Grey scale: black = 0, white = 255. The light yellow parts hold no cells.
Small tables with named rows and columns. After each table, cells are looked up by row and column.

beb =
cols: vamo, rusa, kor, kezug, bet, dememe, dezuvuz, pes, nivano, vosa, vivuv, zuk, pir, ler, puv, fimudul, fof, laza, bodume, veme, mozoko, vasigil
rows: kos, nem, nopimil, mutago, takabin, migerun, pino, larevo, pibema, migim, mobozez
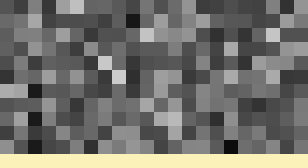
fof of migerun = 170
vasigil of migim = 100
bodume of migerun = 116
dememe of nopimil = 101
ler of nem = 131
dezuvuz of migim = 104
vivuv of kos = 117
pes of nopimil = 81
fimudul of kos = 65
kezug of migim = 76
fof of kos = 78
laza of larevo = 64
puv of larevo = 131
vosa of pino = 58

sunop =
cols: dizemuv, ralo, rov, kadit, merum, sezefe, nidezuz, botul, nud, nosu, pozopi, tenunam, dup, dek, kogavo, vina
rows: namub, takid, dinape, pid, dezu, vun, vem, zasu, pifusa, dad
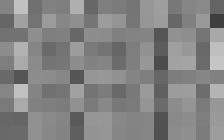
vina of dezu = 197
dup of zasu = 140
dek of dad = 143
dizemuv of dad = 105
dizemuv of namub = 131
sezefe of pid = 156
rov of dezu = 139
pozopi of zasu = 149
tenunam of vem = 96
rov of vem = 132
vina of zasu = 151
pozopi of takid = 150
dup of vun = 125
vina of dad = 157
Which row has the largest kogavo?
takid

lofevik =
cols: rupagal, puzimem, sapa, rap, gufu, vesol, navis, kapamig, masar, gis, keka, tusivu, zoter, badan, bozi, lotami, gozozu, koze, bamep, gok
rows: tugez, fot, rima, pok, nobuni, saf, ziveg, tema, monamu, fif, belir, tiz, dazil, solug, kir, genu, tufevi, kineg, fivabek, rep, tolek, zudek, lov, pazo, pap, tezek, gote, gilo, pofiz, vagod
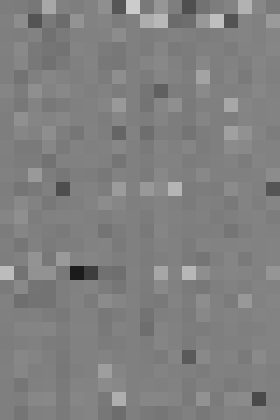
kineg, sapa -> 129
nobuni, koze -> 126
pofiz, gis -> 128
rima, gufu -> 122
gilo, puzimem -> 118
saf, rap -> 134
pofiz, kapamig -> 121
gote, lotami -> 129
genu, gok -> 125
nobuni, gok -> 129
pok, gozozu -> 124
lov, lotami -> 129
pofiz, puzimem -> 126
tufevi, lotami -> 127
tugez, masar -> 86
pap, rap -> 124
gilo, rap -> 129
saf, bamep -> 132
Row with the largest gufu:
fivabek

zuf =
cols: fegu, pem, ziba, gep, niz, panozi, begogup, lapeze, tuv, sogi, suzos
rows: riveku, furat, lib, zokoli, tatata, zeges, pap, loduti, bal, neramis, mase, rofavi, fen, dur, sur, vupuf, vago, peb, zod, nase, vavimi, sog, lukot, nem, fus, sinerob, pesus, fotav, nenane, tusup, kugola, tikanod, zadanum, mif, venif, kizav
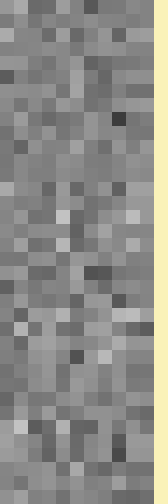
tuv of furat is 131
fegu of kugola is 156
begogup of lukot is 131
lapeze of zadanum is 147
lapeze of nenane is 114
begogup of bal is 148
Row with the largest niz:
vupuf

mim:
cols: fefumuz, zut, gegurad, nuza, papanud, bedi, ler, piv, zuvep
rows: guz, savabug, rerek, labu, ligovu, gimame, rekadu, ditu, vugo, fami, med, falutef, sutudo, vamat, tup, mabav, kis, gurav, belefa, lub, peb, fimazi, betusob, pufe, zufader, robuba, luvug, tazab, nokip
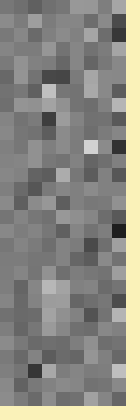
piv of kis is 126
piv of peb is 107
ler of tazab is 114
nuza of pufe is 154
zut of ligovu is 146
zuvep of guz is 166
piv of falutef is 111
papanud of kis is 96
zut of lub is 133
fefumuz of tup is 138
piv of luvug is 126
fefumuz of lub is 125
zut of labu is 124
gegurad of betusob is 108
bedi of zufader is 126

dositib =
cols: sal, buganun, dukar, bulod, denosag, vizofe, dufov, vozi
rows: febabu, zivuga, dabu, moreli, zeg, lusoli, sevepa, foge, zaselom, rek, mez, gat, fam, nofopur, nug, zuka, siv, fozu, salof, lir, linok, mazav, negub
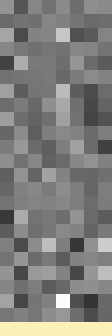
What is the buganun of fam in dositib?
146
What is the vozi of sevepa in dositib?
108
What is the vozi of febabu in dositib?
138
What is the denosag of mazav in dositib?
252
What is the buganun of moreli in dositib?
120
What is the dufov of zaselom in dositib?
68
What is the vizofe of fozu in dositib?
54
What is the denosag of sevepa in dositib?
187
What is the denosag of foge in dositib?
169
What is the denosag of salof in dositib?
92
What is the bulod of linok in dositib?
92
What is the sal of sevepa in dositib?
160
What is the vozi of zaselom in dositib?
82
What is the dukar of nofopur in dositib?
135
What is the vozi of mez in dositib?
65
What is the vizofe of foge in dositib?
112
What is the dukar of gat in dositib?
134
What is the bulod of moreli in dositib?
118
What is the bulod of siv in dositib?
119
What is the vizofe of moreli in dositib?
135

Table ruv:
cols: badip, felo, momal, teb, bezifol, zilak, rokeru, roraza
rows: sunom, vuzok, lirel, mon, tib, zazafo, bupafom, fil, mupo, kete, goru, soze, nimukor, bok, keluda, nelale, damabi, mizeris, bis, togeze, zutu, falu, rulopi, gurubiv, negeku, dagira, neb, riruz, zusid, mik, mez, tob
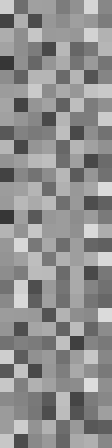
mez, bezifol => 109
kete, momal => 122
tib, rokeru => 154
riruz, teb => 161
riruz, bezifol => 137
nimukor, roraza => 113
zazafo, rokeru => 84
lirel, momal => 198
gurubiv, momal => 165
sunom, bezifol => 124
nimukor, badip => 66

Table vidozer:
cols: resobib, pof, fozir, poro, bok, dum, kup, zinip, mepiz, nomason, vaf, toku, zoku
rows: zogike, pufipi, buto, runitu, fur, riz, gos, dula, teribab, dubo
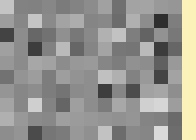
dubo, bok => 123
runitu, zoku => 102
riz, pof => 148
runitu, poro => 129
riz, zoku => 163
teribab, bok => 159
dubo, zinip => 194
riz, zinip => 192
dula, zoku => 157
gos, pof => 135
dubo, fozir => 75
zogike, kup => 140

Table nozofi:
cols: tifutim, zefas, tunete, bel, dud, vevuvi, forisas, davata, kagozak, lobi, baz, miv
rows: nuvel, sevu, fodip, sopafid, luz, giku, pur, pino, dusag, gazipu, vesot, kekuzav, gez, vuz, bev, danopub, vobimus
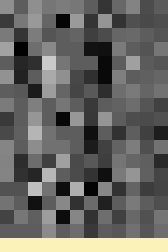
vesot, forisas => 27
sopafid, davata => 16
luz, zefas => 38
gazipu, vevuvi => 93
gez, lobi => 149
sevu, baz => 73
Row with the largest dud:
kekuzav

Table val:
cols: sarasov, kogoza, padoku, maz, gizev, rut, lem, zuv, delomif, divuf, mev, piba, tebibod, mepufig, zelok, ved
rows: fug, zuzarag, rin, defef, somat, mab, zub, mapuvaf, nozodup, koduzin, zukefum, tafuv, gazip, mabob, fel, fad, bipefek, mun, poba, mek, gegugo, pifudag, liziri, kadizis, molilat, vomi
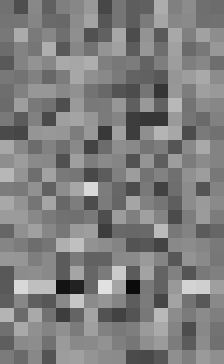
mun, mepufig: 140
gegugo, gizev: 19
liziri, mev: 120
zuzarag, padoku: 133
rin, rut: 143
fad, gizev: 113
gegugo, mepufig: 211
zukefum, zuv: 108
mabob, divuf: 76
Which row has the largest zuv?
gegugo

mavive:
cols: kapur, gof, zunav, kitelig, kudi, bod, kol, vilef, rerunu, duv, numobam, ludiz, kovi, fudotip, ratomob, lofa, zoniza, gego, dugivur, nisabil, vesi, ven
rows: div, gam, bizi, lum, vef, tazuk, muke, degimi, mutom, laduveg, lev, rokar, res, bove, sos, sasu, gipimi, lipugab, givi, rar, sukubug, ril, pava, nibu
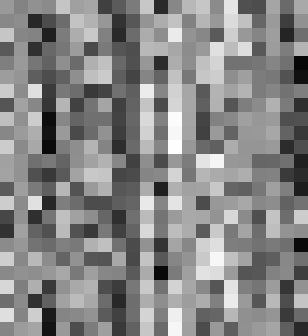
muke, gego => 179
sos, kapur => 205
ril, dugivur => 86
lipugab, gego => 124
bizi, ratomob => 135
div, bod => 160
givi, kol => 87
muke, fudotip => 166
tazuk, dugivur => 124
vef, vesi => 113

